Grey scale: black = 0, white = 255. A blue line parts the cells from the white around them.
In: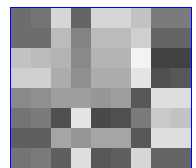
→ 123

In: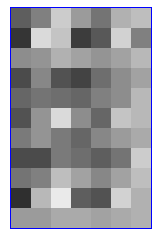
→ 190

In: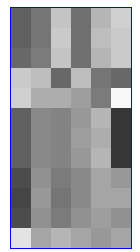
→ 208

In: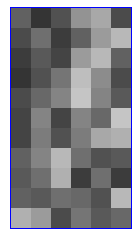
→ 75

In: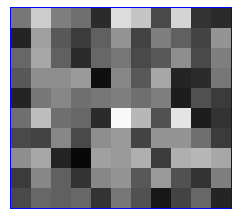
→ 43
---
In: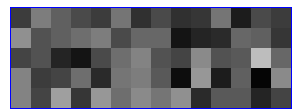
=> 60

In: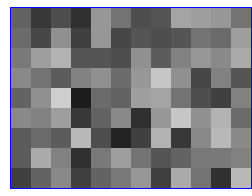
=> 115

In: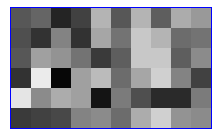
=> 153

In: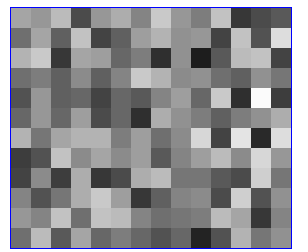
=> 89

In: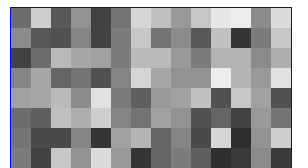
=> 219

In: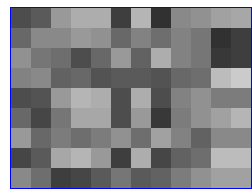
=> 167
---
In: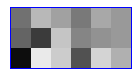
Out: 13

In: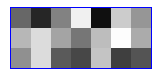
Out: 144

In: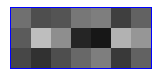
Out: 71

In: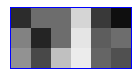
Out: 146

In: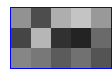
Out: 134

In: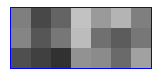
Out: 79

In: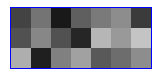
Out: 174
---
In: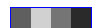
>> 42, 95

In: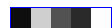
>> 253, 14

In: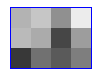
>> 236, 56

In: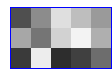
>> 154, 58

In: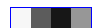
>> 151, 247

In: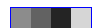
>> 214, 140

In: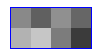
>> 102, 178
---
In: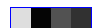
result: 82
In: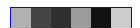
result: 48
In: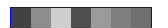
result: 207
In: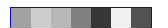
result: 184
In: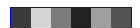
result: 124
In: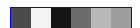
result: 21
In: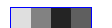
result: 36
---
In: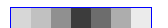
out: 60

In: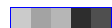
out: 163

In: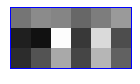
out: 169

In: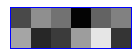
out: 59

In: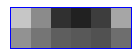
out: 94

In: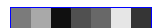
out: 80

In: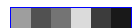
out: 116

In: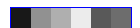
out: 175
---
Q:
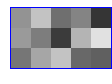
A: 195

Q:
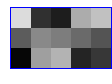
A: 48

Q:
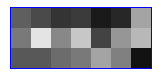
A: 74

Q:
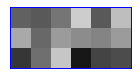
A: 89

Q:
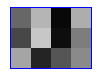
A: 181

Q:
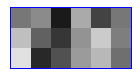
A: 139

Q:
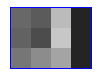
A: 91

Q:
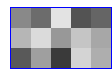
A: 108
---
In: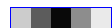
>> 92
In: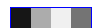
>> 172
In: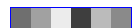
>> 161
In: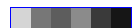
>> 119
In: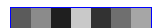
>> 139
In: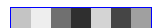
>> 238
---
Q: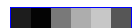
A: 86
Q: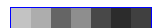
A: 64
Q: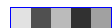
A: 161
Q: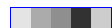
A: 205
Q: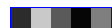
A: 127
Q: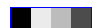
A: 76
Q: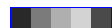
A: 74
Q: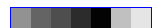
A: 229
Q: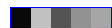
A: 166
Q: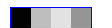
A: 149
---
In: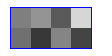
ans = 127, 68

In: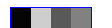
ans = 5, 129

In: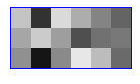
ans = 196, 106

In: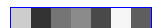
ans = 205, 94

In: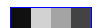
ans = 16, 67

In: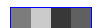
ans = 124, 96

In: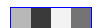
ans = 184, 116
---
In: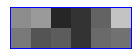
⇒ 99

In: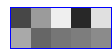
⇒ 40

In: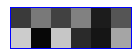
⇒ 28

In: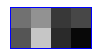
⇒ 56

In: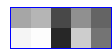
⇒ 144

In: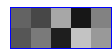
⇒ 23

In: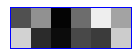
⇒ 238
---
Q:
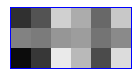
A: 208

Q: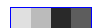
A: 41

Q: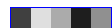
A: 171

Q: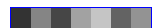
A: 70

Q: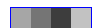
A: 61

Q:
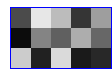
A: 188
